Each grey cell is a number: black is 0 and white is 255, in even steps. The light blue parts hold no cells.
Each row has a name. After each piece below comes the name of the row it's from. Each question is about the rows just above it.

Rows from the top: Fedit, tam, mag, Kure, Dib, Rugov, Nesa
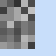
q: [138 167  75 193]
tam
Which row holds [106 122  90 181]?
Rugov
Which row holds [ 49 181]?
Fedit
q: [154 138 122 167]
Nesa
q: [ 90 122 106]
Kure

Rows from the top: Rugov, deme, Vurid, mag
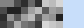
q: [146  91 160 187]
Vurid
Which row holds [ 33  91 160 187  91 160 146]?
deme
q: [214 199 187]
mag
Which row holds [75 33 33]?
deme

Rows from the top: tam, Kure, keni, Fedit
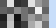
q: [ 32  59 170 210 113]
Fedit
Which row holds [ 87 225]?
tam
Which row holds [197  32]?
Fedit

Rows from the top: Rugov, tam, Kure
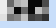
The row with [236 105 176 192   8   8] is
Rugov

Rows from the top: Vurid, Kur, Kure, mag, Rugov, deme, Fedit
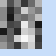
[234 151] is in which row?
mag
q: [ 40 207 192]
Rugov

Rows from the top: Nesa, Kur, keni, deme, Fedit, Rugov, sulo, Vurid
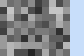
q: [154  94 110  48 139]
Rugov
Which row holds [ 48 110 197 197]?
Kur
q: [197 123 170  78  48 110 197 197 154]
Kur

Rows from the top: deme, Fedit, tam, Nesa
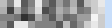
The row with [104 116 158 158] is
tam
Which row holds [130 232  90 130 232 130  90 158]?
deme
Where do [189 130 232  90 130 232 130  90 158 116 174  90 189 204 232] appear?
deme

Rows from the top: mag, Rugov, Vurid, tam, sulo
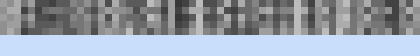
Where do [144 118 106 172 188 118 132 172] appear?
Vurid
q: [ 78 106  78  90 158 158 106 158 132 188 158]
sulo
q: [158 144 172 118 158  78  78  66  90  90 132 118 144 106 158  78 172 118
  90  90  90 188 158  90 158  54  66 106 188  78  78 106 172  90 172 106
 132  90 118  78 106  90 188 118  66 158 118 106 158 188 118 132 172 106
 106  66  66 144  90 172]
mag
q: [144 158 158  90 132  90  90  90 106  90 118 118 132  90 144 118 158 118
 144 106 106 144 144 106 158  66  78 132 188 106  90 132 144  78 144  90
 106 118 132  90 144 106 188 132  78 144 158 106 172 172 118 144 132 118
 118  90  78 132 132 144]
tam
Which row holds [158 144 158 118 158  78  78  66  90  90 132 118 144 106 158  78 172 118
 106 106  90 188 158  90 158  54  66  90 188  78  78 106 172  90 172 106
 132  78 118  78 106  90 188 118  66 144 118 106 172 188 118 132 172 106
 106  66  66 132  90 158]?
Vurid
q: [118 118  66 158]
Rugov

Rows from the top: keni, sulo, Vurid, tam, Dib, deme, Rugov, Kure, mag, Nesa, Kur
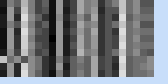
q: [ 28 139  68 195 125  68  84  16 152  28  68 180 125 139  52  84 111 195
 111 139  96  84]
Kure
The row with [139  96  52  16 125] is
Kur
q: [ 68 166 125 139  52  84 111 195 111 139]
tam
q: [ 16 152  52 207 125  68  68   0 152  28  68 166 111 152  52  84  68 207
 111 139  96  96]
deme

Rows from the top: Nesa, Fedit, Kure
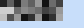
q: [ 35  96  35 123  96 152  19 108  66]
Nesa
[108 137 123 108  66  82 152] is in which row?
Fedit

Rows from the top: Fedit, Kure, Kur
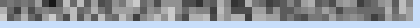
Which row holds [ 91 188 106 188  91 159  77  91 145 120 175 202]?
Fedit
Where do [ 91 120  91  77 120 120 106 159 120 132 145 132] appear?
Kur

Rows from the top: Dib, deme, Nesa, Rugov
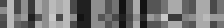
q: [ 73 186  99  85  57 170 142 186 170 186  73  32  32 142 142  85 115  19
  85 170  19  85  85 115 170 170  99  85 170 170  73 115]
Rugov
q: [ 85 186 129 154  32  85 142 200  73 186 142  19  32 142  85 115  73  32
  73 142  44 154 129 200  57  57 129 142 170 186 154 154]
Nesa

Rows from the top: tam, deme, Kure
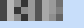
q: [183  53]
deme
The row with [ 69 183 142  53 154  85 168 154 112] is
tam

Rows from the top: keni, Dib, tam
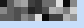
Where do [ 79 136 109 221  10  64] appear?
tam
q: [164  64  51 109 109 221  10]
keni
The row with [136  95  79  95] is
Dib

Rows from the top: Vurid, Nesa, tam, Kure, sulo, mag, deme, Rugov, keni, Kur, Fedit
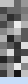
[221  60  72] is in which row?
Rugov
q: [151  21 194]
Fedit
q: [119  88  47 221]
deme
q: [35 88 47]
keni
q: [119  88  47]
deme
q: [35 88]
keni

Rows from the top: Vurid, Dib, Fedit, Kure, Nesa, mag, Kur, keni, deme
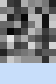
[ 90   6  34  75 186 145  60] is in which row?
Nesa
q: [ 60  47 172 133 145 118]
Vurid
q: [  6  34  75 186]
Nesa
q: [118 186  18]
Kure
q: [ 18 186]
Fedit
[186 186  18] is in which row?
Fedit
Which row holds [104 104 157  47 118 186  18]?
Kure

